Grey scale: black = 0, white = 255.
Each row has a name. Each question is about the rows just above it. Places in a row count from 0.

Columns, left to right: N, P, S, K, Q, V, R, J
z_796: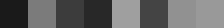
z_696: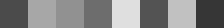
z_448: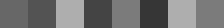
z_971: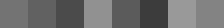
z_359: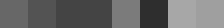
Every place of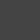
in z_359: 2 3
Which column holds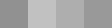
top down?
R
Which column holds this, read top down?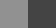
K

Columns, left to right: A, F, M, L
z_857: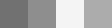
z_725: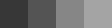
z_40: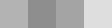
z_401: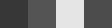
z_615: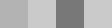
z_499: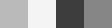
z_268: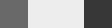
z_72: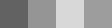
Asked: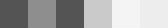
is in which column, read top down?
F
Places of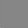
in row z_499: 3

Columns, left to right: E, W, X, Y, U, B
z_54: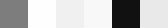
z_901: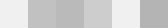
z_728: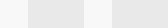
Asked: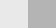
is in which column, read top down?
B
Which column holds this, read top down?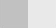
W
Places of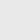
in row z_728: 1 2 4 5
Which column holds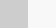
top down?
Y
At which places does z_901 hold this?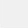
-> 0 4

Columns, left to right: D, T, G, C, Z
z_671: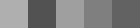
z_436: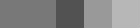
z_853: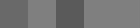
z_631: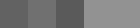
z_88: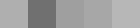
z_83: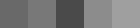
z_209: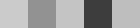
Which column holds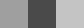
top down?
G
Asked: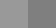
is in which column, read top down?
C
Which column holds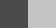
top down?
G
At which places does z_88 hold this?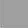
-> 2
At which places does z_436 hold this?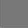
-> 0 1
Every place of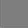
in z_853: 1 3 4

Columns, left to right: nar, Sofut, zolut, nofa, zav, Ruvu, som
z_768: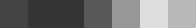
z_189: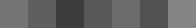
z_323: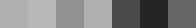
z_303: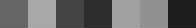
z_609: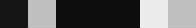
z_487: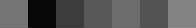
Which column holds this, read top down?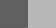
Sofut
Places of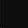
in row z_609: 2 3 4
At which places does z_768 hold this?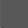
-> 3
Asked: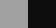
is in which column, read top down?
zav
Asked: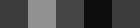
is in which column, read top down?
zolut

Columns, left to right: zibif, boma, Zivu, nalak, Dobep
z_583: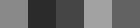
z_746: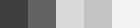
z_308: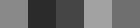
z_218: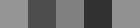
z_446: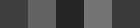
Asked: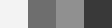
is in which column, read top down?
Dobep
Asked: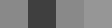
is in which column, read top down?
zibif
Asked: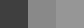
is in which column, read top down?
zibif

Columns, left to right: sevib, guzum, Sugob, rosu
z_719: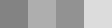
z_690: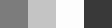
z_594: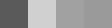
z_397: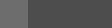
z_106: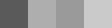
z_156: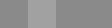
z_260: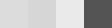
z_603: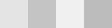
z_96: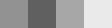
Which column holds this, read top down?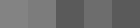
sevib
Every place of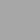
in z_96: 2
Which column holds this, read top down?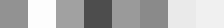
Sugob
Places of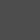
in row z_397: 1 2 3
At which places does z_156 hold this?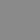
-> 0 2 3

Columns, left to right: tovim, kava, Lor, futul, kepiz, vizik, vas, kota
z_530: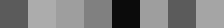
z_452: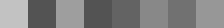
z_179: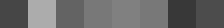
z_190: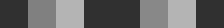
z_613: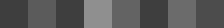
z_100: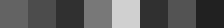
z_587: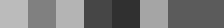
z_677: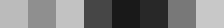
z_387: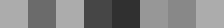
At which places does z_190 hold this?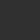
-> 0 3 4 7
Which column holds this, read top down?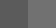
vas
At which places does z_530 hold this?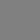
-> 3
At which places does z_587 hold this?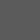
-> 6 7
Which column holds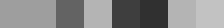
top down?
Lor

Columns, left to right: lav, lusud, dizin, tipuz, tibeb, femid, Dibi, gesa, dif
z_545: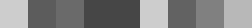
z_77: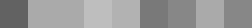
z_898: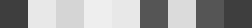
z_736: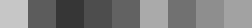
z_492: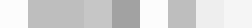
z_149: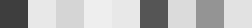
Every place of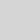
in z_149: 2
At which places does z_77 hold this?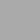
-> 1 2 7
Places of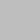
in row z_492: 1 2 6
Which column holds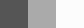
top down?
femid

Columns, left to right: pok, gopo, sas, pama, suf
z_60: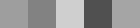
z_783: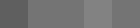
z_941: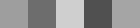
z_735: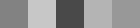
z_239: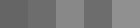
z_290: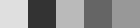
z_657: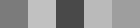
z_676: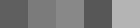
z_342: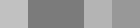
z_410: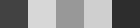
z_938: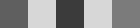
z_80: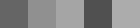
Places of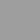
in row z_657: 4
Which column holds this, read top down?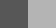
pama
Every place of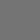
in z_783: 1 2 4
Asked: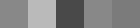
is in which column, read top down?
sas

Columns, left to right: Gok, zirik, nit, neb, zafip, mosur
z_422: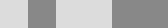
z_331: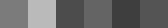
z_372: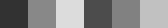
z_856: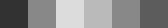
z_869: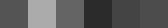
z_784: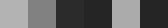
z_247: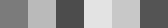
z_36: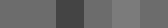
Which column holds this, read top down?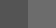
mosur
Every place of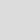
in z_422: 0 2 3
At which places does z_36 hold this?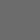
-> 0 1 3 5
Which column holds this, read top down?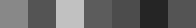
mosur
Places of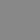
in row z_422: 1 4 5

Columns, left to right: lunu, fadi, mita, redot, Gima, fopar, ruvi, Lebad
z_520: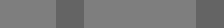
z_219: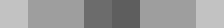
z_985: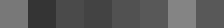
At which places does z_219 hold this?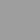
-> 1 2 5 6
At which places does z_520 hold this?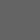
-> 2 7
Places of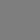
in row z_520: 0 1 3 4 5 6
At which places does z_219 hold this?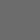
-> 3
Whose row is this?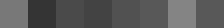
z_985
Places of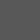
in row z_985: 5 7

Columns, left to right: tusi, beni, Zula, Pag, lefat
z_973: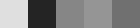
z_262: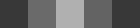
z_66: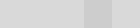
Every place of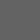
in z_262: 3
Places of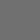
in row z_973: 4
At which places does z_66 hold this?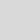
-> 0 1 2 4

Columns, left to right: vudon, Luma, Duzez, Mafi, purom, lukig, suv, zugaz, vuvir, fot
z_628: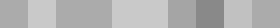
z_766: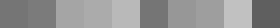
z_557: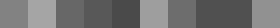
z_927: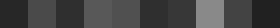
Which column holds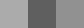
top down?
fot
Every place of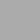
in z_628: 0 2 3 9
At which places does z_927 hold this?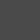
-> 1
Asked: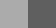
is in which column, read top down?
fot

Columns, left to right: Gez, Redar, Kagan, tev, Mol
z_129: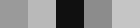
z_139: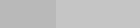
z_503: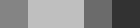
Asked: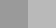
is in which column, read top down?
Gez
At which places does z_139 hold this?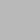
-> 0 1
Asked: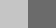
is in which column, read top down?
tev
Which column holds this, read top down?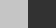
Mol
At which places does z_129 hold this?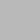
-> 1
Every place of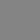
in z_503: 0

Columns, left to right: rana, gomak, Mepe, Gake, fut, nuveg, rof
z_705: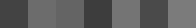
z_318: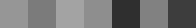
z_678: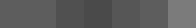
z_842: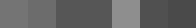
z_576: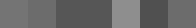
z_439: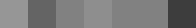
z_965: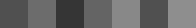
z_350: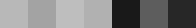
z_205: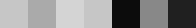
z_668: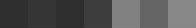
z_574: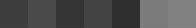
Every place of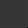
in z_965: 2
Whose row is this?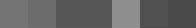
z_842
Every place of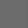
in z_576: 1 6
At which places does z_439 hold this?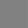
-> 2 4 5
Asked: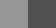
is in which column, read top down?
rana

